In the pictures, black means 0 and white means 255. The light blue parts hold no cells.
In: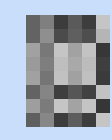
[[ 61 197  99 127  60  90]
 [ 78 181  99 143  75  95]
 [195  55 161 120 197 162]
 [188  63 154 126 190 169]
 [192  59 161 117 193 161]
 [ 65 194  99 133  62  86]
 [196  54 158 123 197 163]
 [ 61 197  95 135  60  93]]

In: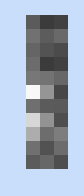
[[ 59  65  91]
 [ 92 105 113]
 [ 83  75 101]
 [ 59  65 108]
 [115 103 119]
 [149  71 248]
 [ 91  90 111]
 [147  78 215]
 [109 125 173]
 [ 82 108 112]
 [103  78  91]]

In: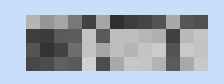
[[ 85  80 181 149 165 121  66 165  47  61  68  83 169]
 [185 196  62  59  91  92 195  90 190 190 182 175  64]
 [201 194  84  51  67 110 194 166 189 180 195 204  84]
 [169 200  71  76  96  91 209  76 169 199 197 179  90]]

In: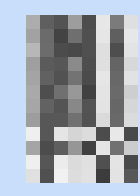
[[123 223 173  95  83 157  77 231]
 [ 95 231 162 107  67 111  80 230]
 [ 78 227 183 108  76  73  80 223]
 [100 216 159  91  87 138  78 223]
 [104 226 164  97  82 115  75 230]
 [106 206 169  78 112 152  65 228]
 [103 214 166  98  84 136  83 227]
 [105 219 157  87  88 113  82 218]
 [232  73 239  87 229 213 220  76]
 [113 204 165  76  94 150  64 229]
 [228  73 239  86 236 219 224  80]
 [227  88 224  80 241 221 225  60]]

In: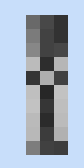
[[ 72  50 105]
 [ 66  50 123]
 [ 66  71 135]
 [ 45 182 187]
 [174  65  53]
 [ 39 194 191]
 [ 54 190 194]
 [ 43 187 186]
 [ 60 177 184]
 [ 65  61 125]]

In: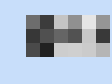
[[229 149 109  60 196 144]
 [199  57  55  80 101  82]
 [203 181  74  33 205 207]]

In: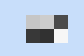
[[205  75 198]
 [ 49 246  56]]
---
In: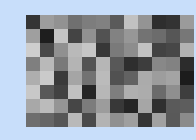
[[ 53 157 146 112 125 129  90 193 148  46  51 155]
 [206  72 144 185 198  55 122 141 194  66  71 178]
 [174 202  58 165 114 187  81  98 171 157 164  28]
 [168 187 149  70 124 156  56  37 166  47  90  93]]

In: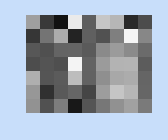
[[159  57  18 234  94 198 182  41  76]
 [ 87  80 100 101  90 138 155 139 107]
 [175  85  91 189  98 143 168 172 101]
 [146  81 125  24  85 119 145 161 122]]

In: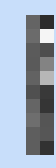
[[100  44]
 [ 91  78]
 [ 98 183]
 [101  53]
 [ 94  86]]

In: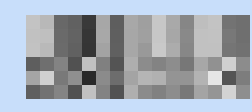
[[195 184 104  97  57 167  94 168 159 199 169 134 190 195 115 111]
 [194 185 107  97  53 163  96 167 153 201 172 135 193 193 117 113]
 [165 208 121 143  41 139 109 164 181 177 148 148 179 230  84 125]]

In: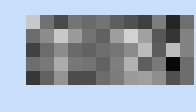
[[200 113  74 116 106 115  94  80  63 125  37 111]
 [ 65 108 140 106  98 110 117 139 187  92 188 130]
 [ 55  98 147  76  77 108 124 154 159 142  80 109]]

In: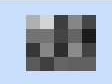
[[176 212  62 134  70]
 [ 54 134  46 139  67]]

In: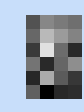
[[ 82 135 122 111]
 [ 58 225 108  41]
 [ 39 171  91  55]]
